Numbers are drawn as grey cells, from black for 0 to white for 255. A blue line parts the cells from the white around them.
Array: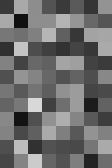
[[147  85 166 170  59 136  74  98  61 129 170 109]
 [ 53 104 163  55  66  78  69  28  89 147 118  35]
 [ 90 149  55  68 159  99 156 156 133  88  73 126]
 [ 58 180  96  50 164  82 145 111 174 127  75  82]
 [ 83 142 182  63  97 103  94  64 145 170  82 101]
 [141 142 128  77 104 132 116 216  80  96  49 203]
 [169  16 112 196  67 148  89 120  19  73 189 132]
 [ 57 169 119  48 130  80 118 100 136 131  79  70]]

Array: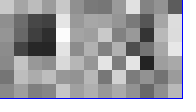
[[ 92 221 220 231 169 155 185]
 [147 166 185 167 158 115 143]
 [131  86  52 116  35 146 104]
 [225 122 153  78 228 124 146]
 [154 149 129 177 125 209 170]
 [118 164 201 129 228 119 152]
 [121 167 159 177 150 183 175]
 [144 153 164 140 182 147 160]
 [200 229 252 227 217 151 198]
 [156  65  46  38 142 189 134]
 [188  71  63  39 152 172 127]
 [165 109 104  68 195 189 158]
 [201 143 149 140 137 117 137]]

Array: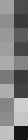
[[ 75  58  92  70 132  58  65 206 198  22]
 [161 142 152 158 170 121 173 133 141 193]]

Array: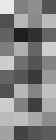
[[ 84 188 101 206 131 153 193 175 140  92]
 [143 138  48 101  84  58 133  62 169  84]
 [127 182  30 175 112  86 182 129 190  67]
 [232  80  98 126 205 100  80 205 187 162]]

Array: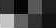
[[ 30  19]
 [ 88  49]
 [  5  99]
 [ 49 197]]

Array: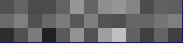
[[ 95 127  64]
 [ 98 116  99]
 [ 77 102  64]
 [132 101  98]
 [150  80 192]
 [142  84 159]
 [100 126  82]
 [150  88 146]
 [ 99 123  90]
 [ 76 104  33]
 [ 75  81 123]
 [100 127  81]
 [ 81 107  45]]

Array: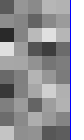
[[178 155 182 107 125 123 176 178 132  93]
 [182 137 224  61 117 150 208 158 153  87]
 [138  99 186  83 146 180 167 100 174 146]
 [150 133 132 156 166 128 129 155 138 143]
 [ 90 141  41 223 167 105  56 127 108 196]]
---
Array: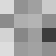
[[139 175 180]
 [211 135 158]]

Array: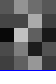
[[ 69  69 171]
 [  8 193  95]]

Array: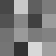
[[ 82 135  64]
 [114 154 123]]

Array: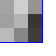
[[159 180  54]
 [185 134  62]]

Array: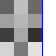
[[159 182 156]
 [ 63 167  49]]

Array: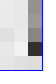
[[234 231 153]
 [223 233 134]]
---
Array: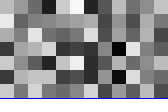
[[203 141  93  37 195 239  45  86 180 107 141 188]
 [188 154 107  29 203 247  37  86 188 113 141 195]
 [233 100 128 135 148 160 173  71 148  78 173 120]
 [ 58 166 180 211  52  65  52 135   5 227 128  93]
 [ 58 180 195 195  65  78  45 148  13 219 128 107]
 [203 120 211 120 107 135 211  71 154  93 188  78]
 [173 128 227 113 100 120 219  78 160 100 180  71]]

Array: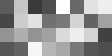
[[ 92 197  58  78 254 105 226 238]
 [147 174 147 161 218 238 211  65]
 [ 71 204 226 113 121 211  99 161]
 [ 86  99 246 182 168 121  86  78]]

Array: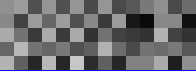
[[178  96  38 184  38 199  44  96  38 129 129 170  31 143]
 [170 115  58 170  58 170  51 115  66  58  51 178  66  51]
 [143 156  80 149  80 149  74 149  74  88 121 143  74 108]
 [102 184 115 102 121  80  96 178 108  74 115 108 121  88]
 [136  66 156 102 156  80 136  58 156  24  10 136 136  16]]

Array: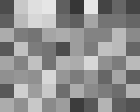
[[172 124 116 165 172 157 131 131 186 138]
 [ 88 193 124 116  76 157 124 193 186 102]
 [144 150 144 215 150 124 150 102 165  95]
 [ 88 207 157 200 109 172 138 124 109 180]
 [165 131 193 116 180 172 215 144 124 186]
 [172 144 200 138 157  60  88 180  95  82]
 [ 95 186 215 207 109  95 165 116 116 102]
 [ 76 200 223 230  95  54 230  68 102  68]]

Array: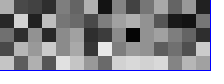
[[ 40 210  33 190 118 106  73 126 161 176 146  86  25  19 118]
 [176  73  66  46 126 100 176  19 132  66 118 169 100 153  33]
 [112  46 146  40 139 161  46  60 139   5 146 161 126 100  46]
 [ 73 182 153 203 139 169  54 232 126 153 146  93 112  79 203]
 [197  93 176  86 225 197 153 106 210 217 210 217 132 182 161]]

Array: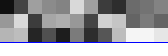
[[181 189  37  80  29 123  45  86 189 245 245 230]
 [152 217  60 166 174 152  68 209 197 100 123 100]
 [ 16  68 159 139 131 217 159  60  45 107 115 131]]
